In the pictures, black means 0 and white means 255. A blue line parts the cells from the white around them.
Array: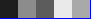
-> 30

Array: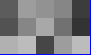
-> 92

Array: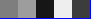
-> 126

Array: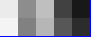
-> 235

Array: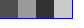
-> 79

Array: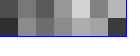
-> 78

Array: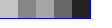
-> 196

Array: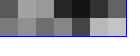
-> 90

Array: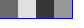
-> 107

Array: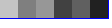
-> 196
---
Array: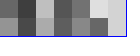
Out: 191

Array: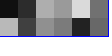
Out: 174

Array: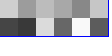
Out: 188

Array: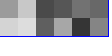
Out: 74

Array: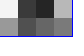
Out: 37

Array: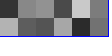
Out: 146

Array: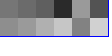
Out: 95
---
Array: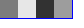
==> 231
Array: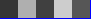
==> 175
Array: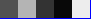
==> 180
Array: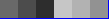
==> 76
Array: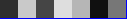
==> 201
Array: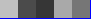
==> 75
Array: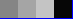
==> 165
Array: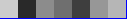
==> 41
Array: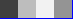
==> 189
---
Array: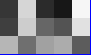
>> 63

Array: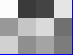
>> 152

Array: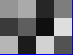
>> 58

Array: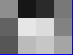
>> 98

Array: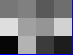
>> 222

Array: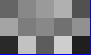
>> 164

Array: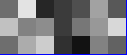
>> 193

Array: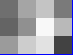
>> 100

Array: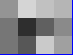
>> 118

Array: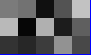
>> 185
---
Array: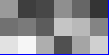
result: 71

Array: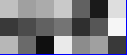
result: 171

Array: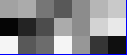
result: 118

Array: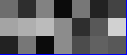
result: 130

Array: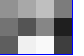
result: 191

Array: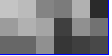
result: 132

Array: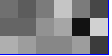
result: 123

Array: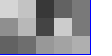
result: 56

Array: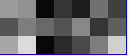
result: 8
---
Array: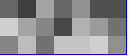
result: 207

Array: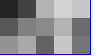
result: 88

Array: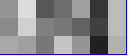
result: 138

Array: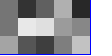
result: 117

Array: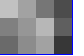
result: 128

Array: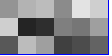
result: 207

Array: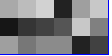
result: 22
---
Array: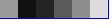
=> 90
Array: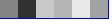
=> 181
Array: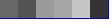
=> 166
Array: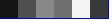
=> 112
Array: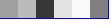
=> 228
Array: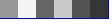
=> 202
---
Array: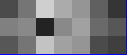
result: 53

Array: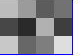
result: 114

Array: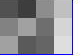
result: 192

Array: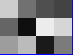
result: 67

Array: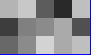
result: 191

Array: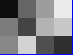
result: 235
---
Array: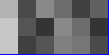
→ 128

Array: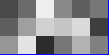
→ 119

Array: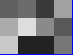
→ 34

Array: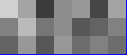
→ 109

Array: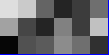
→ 140

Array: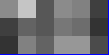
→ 151

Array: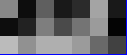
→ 155

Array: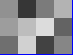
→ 209

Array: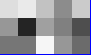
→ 246

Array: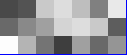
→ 160
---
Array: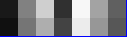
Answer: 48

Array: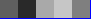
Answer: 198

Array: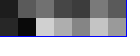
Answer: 70

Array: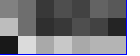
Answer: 78

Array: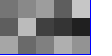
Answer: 94

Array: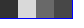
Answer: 71
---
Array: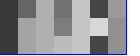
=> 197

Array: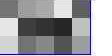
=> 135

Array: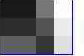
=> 95

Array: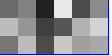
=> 200

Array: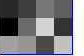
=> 150

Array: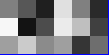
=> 159
